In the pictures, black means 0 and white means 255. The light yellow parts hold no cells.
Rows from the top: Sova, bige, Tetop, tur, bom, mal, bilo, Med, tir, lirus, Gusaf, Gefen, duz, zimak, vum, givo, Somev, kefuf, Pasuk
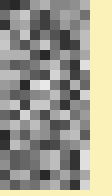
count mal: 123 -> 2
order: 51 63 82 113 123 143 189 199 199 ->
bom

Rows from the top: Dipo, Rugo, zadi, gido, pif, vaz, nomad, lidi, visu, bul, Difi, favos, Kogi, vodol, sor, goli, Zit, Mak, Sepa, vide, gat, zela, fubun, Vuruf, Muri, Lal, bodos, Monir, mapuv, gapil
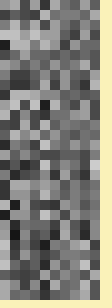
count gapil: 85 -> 1
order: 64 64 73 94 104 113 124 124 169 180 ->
Rugo
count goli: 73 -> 3
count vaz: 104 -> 5
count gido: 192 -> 3
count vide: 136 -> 0

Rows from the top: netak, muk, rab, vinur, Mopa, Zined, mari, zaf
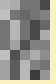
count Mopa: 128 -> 2
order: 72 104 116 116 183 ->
rab
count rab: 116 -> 2
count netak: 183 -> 1
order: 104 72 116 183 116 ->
rab
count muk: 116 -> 2
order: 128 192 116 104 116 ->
muk

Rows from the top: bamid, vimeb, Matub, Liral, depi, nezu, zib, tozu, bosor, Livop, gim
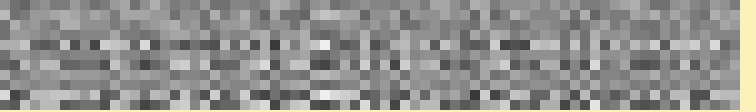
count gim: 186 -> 5
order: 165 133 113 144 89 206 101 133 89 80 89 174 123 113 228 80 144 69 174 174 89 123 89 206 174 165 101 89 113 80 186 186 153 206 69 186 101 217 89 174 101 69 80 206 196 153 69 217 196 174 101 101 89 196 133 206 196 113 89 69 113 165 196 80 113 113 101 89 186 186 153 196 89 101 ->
gim
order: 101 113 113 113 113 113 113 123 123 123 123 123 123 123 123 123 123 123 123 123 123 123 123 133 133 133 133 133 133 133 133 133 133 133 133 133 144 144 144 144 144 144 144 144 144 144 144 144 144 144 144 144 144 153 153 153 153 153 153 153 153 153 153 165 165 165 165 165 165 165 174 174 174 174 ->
nezu
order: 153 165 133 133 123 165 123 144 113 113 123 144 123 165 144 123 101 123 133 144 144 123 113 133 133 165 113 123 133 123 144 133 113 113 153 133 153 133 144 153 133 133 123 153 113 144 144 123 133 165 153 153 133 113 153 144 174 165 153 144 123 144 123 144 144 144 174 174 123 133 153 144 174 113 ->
Matub
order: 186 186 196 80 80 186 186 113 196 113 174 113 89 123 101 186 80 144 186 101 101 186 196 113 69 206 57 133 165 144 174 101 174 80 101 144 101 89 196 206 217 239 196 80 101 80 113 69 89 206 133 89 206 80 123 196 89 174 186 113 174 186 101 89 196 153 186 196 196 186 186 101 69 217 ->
Livop
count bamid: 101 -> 1
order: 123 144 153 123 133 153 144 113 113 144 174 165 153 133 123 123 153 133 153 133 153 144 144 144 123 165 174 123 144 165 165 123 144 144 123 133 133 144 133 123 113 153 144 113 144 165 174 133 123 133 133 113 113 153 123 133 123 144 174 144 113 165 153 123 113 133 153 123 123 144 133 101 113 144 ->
bamid

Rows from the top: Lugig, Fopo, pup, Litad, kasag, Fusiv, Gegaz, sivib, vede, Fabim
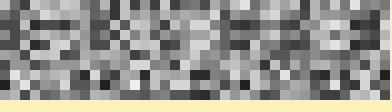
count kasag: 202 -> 5
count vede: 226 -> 2
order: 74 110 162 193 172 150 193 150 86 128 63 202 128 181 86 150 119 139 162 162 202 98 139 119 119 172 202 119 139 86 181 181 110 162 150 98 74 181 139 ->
Litad
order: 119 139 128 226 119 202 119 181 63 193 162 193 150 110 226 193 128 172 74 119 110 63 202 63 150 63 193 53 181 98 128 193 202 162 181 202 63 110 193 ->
Lugig
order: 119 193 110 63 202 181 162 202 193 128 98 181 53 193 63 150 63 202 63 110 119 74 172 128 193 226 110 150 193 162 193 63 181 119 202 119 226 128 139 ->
Lugig
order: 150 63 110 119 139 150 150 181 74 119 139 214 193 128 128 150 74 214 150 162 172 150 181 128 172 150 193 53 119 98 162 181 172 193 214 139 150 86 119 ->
Fopo

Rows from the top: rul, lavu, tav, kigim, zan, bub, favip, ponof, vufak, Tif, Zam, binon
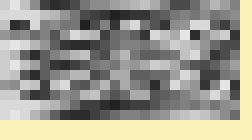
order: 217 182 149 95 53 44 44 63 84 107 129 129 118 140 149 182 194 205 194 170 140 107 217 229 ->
binon
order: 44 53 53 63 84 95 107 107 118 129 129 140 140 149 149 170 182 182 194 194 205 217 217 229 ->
kigim
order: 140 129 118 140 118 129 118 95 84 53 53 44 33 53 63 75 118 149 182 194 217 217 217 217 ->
lavu

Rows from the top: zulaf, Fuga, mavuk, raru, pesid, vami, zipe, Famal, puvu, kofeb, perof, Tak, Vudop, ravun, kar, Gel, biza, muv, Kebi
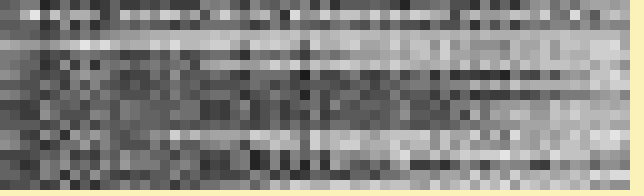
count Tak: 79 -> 11
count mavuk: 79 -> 11
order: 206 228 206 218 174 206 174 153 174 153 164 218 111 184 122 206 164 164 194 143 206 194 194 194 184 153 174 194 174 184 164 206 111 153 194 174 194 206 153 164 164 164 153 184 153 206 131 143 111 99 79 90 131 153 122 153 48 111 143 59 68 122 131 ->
ravun
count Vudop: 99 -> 11
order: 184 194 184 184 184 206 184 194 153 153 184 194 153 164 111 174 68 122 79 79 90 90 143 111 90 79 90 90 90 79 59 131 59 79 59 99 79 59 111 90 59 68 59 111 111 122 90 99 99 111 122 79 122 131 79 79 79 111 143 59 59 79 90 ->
Tak

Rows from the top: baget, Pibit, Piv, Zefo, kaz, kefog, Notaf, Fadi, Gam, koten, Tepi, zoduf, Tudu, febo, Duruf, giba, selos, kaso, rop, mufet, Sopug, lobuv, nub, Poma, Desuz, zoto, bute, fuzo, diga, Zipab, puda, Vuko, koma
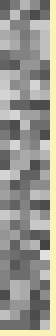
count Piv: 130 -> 2
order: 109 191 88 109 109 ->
koma
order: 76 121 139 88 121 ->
febo
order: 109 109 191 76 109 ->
Pibit
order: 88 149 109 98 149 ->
Notaf

